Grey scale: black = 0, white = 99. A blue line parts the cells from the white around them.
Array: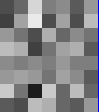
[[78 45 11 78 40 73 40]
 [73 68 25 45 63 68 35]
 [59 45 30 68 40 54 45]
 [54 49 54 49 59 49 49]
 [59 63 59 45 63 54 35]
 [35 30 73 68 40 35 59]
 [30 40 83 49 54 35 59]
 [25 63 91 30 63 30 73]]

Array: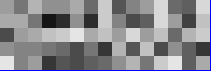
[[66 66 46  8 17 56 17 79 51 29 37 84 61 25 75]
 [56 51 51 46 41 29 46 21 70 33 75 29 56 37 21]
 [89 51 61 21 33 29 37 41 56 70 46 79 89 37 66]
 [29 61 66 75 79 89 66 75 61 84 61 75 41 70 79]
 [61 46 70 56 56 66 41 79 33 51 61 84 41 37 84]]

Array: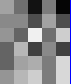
[[63 43  7 48  2]
 [39 71 25 53 25]
 [53 53 30 63 30]
 [39 63 67 48 84]
 [58 71 80 48 84]
 [58 39 93 43 80]]

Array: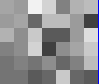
[[45 45 35 40 78 40 35]
 [60 64 40 73 73 60 25]
 [45 50 45 55 40 50 73]
 [69 55 78 35 35 60 86]
 [50 55 82 25 55 64 78]
 [64 60 94 82 50 69 73]]

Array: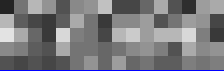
[[71 36 27 22 36 66 45 22 53 53 61 32 45 61 57 27]
 [32 27 32 27 32 45 57 40 61 40 45 36 36 49 45 49]
 [53 49 36 32 66 45 45 40 45 53 57 49 32 66 53 57]
 [88 66 40 22 84 49 45 27 71 79 61 71 71 84 49 22]
 [14 45 71 57 32 53 57 75 27 27 40 66 32 18 61 66]]

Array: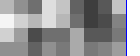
[[81 61 29 43 43 66 34 34 47]
 [56 56 38 56 47 66 47 51 61]
 [71 56 43 86 76 38 24 34 76]
 [95 81 71 86 71 43 24 29 51]]

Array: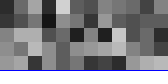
[[59 64 21 55 36 46 21 26 17 59 68 72]
 [21 31 46  8 55 46 21 59 36 31 36 36]
 [17 41 64 17 81 36 31 51 46 41 26 51]
 [51 68 68 31 41 12 51 12 77 31 41 17]
 [55 46 72 55 36 55 59 64 72 51 41 26]]

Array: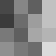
[[28 52 37 75]
 [56 47 42 85]
 [23 42 61 75]
 [47 37 65 70]]
